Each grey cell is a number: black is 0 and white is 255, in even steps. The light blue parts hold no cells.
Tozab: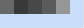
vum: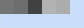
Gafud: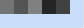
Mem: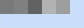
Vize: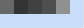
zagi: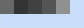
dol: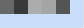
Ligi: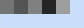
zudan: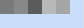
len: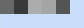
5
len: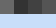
4
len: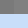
2
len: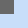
1
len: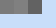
3

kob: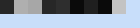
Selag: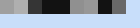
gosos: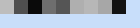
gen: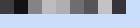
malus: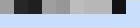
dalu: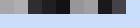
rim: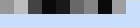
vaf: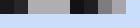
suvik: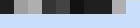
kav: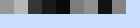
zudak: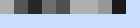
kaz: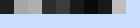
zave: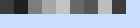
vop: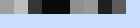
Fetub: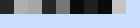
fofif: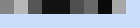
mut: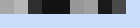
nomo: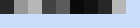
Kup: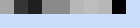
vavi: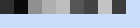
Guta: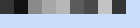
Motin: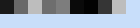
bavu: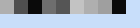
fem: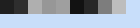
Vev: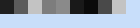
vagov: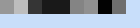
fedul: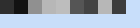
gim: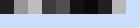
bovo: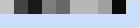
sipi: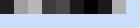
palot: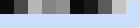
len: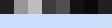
8
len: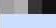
4
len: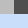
2
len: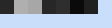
7
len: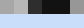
6
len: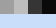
4
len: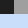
2

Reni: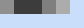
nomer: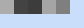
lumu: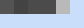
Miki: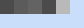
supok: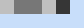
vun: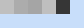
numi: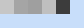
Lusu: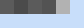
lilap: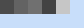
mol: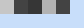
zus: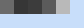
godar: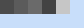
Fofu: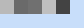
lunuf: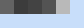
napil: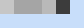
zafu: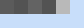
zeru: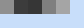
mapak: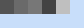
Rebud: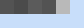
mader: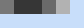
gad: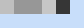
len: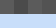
4
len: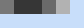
5
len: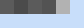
5

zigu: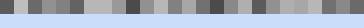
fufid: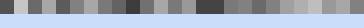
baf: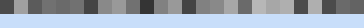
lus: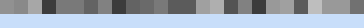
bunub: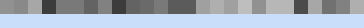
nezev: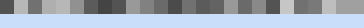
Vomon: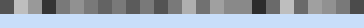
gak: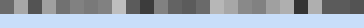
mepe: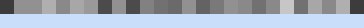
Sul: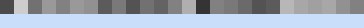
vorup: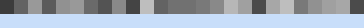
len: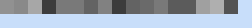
17
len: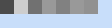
7
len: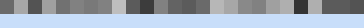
26
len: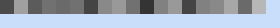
19
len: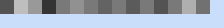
15

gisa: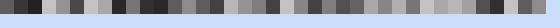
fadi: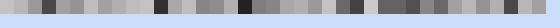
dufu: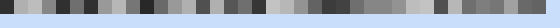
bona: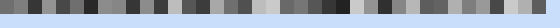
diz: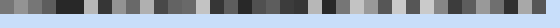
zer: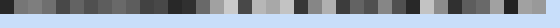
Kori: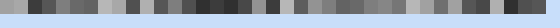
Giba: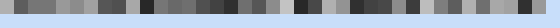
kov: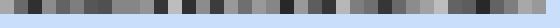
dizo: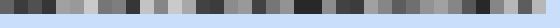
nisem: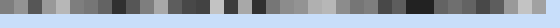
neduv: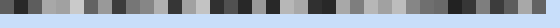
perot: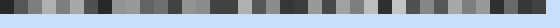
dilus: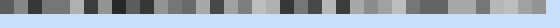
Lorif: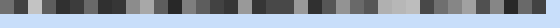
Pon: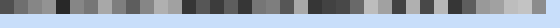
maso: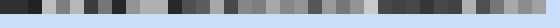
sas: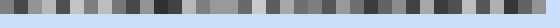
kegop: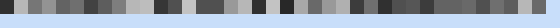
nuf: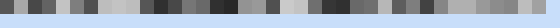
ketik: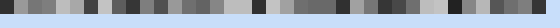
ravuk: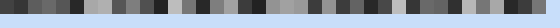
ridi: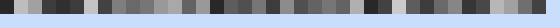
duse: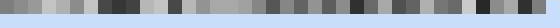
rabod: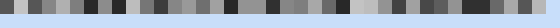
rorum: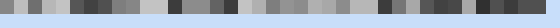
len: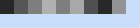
9
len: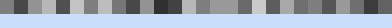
28
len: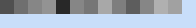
13
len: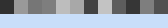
12
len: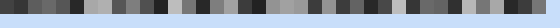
39
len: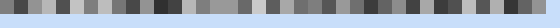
39
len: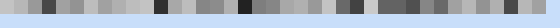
39

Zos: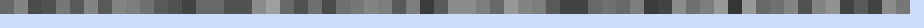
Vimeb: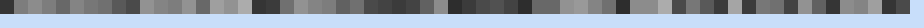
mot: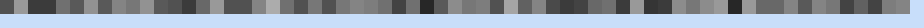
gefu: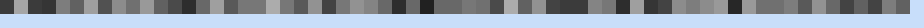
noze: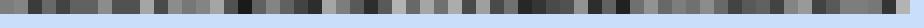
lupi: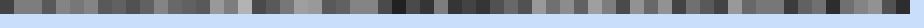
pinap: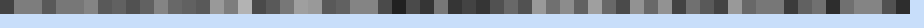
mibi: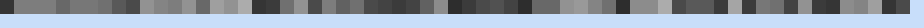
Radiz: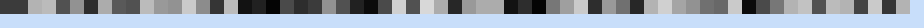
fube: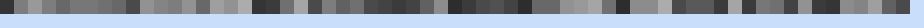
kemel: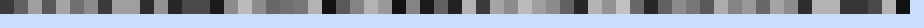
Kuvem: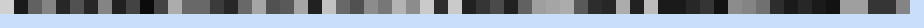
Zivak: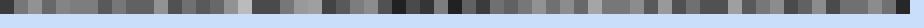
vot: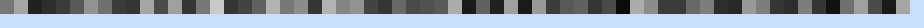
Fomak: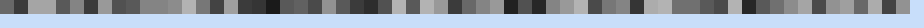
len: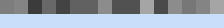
16
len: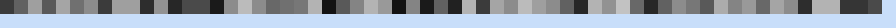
63
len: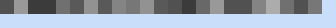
23
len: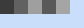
5

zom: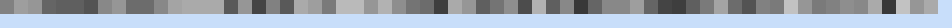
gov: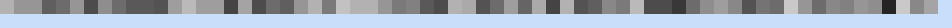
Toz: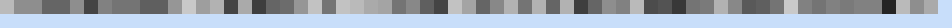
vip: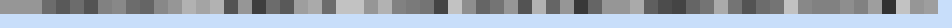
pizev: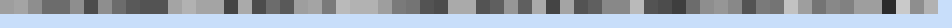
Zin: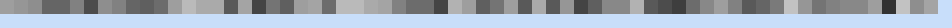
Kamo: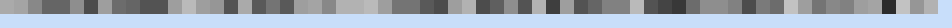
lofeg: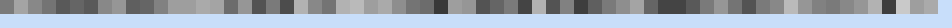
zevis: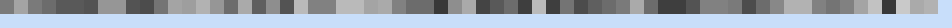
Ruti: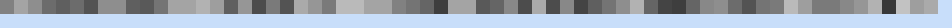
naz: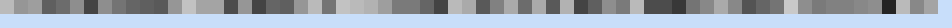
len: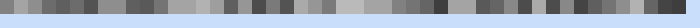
49
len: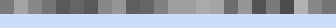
24
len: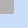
1

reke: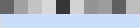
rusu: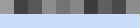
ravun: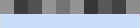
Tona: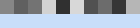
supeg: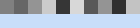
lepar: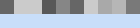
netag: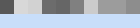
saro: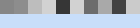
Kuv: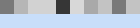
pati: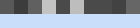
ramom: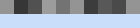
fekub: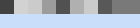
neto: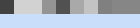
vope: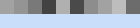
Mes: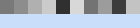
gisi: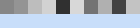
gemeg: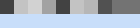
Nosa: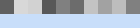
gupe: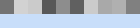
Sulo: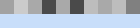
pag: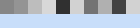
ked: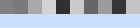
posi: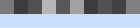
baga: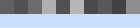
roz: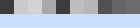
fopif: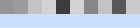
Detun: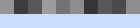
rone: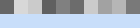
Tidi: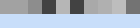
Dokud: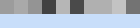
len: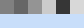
6
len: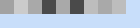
9
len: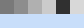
6
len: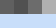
4

